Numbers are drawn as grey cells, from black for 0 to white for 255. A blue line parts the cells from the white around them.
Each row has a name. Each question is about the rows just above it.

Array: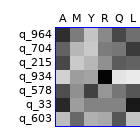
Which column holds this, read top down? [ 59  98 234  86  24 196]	L
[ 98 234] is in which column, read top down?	L

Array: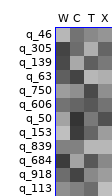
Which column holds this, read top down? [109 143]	W
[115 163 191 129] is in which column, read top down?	W
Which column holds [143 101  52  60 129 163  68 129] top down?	C

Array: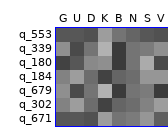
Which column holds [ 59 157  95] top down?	V
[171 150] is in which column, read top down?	S
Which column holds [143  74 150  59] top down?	V
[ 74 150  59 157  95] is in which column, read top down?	V
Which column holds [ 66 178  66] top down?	K

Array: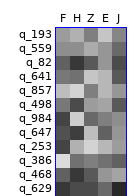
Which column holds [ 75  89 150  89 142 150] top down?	J
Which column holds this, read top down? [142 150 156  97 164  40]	J
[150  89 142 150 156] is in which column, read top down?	J
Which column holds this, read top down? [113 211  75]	H
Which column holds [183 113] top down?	E

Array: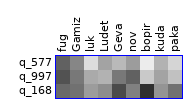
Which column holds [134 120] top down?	Gamiz
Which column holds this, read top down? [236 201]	bopir
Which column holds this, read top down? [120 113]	Gamiz

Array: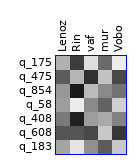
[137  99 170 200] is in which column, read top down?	mur
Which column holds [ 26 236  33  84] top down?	Rin
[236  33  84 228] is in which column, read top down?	Rin
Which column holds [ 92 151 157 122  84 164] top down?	Lenoz
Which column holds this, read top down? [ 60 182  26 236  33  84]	Rin
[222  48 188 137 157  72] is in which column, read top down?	vaf
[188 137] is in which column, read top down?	vaf

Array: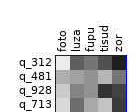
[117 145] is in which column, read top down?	fupu
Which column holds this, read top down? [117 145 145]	fupu
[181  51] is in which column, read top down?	tisud
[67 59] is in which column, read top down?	zor
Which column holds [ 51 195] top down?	tisud
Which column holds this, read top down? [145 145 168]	fupu

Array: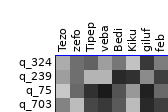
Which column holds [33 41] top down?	giluf
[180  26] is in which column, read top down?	veba

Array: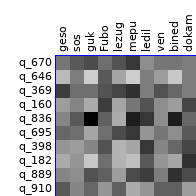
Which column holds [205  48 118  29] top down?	mepu
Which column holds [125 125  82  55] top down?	ledil
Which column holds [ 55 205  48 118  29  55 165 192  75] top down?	mepu
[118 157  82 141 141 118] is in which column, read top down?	ven
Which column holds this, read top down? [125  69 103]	dokam
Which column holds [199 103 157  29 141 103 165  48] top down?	bined

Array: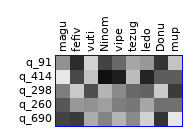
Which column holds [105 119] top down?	tezug
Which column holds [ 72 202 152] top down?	fefiv

